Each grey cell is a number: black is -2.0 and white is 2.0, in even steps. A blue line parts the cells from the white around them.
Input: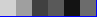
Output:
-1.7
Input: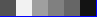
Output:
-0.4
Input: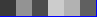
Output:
0.8
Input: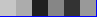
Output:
-1.2
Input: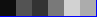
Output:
1.3
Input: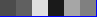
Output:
0.6
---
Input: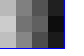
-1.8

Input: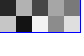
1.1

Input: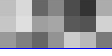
-0.4

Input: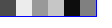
1.7

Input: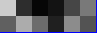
0.7

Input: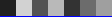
-0.7

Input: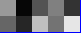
-0.4

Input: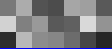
0.2

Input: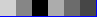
0.1
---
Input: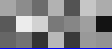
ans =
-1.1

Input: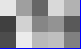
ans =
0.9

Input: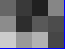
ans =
0.4

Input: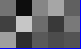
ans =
-0.6

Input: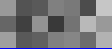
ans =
0.1

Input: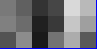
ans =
-0.2
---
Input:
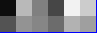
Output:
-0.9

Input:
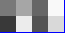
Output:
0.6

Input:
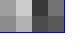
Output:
1.2

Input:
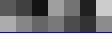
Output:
-0.2

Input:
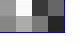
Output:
1.9

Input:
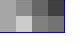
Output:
0.2
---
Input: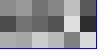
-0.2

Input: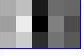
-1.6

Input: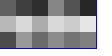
-1.3

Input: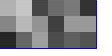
-0.9

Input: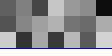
-0.9

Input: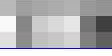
0.6
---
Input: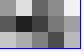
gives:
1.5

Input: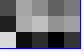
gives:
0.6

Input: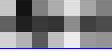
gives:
-1.7

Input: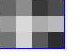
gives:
0.2

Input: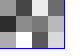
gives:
-0.9

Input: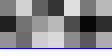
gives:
1.3

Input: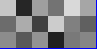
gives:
-1.4

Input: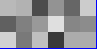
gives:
0.8

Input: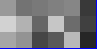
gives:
-0.2
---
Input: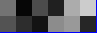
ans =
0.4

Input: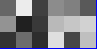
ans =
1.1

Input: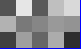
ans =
0.4

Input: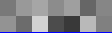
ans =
0.9

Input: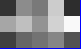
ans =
1.3

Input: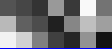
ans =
1.0
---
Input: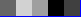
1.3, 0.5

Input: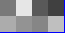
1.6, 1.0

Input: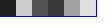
1.5, 1.2

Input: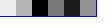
1.7, 0.8

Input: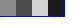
1.3, 0.2

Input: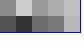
1.2, 1.0
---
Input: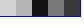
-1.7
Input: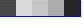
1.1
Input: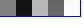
0.9
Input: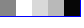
1.4
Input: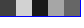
-1.6
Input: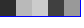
1.2
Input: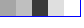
-1.1
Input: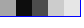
-0.8
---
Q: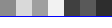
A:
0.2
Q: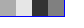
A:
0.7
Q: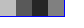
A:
1.0
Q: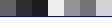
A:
-0.5
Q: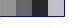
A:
0.3
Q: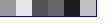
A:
0.4
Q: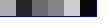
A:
0.7
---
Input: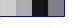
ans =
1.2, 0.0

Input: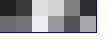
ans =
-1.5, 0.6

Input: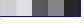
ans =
1.2, -1.4

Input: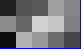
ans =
-1.5, -0.9

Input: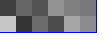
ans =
-1.0, 0.2

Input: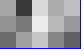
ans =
0.6, -0.5

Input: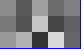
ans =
0.2, -0.4

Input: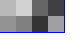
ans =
0.9, 0.5
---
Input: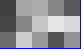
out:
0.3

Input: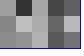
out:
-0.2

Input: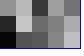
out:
1.0

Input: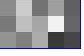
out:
-0.9

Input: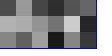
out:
-1.1

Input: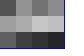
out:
-1.4

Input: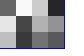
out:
-0.6
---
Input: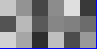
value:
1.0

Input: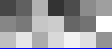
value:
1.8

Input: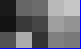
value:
-1.2

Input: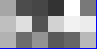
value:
-0.6

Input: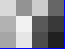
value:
1.6

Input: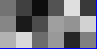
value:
0.4

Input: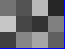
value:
0.1
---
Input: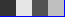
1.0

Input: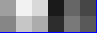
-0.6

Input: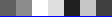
-1.0

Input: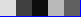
-0.5

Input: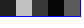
-0.6

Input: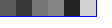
1.3

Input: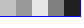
-1.5
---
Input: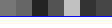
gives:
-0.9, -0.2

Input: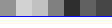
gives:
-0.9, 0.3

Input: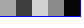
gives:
-1.9, 0.6

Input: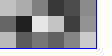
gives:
0.2, 0.9

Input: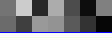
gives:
0.0, -0.3

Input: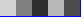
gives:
-0.8, 1.3

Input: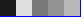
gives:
0.9, -1.6

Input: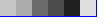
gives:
1.5, 1.1

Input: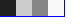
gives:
1.9, -1.5
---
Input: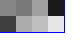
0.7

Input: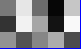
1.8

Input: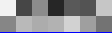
0.9

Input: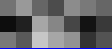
-1.5

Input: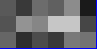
0.3

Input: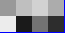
-1.6

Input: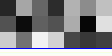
-1.8

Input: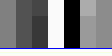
-0.7
